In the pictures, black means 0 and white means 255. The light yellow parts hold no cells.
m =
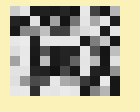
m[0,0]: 203
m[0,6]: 20
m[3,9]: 200
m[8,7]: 22
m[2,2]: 135
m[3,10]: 22
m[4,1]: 232
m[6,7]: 229
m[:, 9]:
[22, 229, 26, 200, 20, 21, 25, 234, 181]
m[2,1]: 136
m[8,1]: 233
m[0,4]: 24
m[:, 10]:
[180, 29, 229, 22, 190, 225, 145, 22, 22]
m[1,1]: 22
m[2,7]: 219
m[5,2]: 23
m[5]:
[162, 233, 23, 190, 26, 35, 99, 228, 185, 21, 225]
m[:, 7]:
[232, 228, 219, 25, 231, 228, 229, 57, 22]
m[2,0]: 24
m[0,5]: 37
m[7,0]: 223
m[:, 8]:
[66, 168, 231, 126, 83, 185, 33, 25, 131]
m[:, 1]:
[228, 22, 136, 235, 232, 233, 226, 150, 233]
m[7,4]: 231
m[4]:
[221, 232, 26, 83, 27, 36, 34, 231, 83, 20, 190]
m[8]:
[231, 233, 45, 231, 228, 235, 230, 22, 131, 181, 22]
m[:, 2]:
[24, 228, 135, 30, 26, 23, 37, 74, 45]

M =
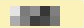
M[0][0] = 228
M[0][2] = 143
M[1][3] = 74
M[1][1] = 128

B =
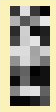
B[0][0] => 52
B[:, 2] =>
[55, 142, 11, 228, 163, 167, 2, 16, 225, 28]
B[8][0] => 132
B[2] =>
[42, 207, 11, 31]
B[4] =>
[222, 220, 163, 208]
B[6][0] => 75
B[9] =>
[6, 7, 28, 76]
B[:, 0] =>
[52, 178, 42, 71, 222, 145, 75, 10, 132, 6]

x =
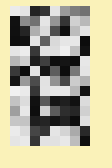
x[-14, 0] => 235
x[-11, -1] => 12
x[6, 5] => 13
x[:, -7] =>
[229, 139, 36, 17, 236, 206, 12, 153, 234, 220, 232, 196, 219, 233]
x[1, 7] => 185
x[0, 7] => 114
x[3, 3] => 96
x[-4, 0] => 159
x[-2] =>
[235, 219, 70, 51, 229, 212, 170, 41]
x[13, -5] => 226
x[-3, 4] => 19
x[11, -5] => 36
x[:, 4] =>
[228, 149, 78, 217, 221, 13, 93, 146, 230, 21, 91, 19, 229, 225]
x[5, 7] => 231
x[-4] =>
[159, 232, 14, 211, 91, 46, 38, 208]
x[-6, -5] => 227
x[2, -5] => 219
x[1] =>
[17, 139, 113, 229, 149, 53, 208, 185]
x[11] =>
[198, 196, 30, 36, 19, 34, 12, 224]
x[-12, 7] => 227
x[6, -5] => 21
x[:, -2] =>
[125, 208, 188, 231, 193, 12, 120, 204, 184, 17, 38, 12, 170, 189]
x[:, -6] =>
[35, 113, 174, 228, 56, 29, 227, 76, 54, 17, 14, 30, 70, 53]
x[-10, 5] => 239
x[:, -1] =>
[114, 185, 227, 12, 18, 231, 228, 178, 17, 219, 208, 224, 41, 14]
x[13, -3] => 232
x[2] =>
[16, 36, 174, 219, 78, 14, 188, 227]
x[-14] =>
[235, 229, 35, 53, 228, 154, 125, 114]

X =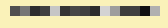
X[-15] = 79
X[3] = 64
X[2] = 45
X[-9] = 71

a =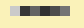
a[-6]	202
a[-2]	77
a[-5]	55

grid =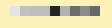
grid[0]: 228
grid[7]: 138
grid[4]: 36

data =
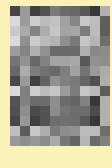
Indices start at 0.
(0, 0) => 71
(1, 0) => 218
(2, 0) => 201
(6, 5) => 126
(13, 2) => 150
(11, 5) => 112
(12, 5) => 140
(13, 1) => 142
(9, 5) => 108
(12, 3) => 173
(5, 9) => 142
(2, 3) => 173
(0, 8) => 55
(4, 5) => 107
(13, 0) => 152
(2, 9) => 93
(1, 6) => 133
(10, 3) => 82
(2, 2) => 132
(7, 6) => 121
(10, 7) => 108
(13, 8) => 107
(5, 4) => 164
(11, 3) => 82
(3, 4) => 179
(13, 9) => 130
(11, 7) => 88
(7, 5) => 128
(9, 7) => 130
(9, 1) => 131
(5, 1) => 146
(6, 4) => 106
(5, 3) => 130
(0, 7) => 89
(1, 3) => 188
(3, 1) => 144
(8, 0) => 218

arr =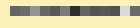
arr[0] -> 100
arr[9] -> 88
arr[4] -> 89
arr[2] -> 147
